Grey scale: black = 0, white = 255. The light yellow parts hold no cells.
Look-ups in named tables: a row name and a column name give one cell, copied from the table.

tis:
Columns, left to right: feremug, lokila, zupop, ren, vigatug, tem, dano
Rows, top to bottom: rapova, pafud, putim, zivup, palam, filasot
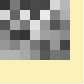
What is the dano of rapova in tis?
183
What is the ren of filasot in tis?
143
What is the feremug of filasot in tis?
178
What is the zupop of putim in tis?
120
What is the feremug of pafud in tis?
214
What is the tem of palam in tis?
150
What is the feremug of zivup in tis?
135
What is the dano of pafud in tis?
174
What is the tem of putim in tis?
85
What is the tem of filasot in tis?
117
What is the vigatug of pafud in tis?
234
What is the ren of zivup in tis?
204
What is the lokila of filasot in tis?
177
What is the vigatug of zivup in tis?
160
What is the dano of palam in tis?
67
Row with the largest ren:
putim

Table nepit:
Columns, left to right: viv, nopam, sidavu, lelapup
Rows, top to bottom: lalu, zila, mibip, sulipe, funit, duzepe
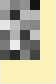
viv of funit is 122
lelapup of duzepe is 67
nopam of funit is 235
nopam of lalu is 128
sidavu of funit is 100
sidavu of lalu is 145
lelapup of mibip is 134
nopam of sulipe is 178
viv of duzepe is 75
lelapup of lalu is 19
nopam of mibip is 190
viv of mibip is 229
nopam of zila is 44
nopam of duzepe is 41
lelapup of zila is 184
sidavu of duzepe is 127

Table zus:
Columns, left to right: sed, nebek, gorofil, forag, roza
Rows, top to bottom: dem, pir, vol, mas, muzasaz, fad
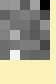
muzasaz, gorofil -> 125
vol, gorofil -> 115
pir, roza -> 73
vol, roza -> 144
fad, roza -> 101
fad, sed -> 110
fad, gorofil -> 106
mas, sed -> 129
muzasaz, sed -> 110
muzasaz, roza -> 70
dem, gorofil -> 93
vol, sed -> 136
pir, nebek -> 119
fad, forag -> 99
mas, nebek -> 175

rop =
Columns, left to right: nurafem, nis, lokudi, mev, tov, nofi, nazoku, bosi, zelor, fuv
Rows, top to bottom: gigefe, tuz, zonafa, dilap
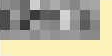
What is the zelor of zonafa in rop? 92
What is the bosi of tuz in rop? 154
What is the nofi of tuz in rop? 88
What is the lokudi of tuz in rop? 107
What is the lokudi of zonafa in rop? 58
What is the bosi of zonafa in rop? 143
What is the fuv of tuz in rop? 150
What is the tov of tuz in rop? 91

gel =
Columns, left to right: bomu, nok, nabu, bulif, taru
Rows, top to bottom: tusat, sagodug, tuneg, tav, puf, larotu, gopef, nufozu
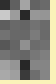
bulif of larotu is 119
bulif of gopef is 133
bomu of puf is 87
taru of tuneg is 107
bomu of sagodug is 201
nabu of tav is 104
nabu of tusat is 164
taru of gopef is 133
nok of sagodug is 156
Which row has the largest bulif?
sagodug

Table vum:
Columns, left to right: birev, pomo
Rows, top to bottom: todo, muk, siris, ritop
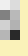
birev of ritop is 182
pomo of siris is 178
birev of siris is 209
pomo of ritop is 41
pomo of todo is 220
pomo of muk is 185
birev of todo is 239
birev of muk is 129
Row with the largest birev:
todo

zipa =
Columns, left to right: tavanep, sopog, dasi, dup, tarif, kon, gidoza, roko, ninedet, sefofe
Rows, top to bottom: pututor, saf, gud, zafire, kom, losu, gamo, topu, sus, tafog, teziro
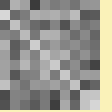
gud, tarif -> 94
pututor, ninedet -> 148
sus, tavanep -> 193
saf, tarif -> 169
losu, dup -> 130
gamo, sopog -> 139
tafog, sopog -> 131
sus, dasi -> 116
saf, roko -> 187
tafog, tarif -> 119
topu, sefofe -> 156
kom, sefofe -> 110
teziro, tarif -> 122
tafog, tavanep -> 75
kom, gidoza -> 132
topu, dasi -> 128
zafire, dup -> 119
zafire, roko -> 109

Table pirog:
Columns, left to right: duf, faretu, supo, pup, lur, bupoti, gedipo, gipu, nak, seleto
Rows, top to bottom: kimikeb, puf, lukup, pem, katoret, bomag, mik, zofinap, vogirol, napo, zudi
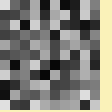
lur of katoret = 148
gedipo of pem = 191
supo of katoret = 74
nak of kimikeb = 196
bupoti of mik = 7
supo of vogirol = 116
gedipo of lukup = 52
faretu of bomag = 86
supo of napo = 97
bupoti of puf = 168
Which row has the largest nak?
napo

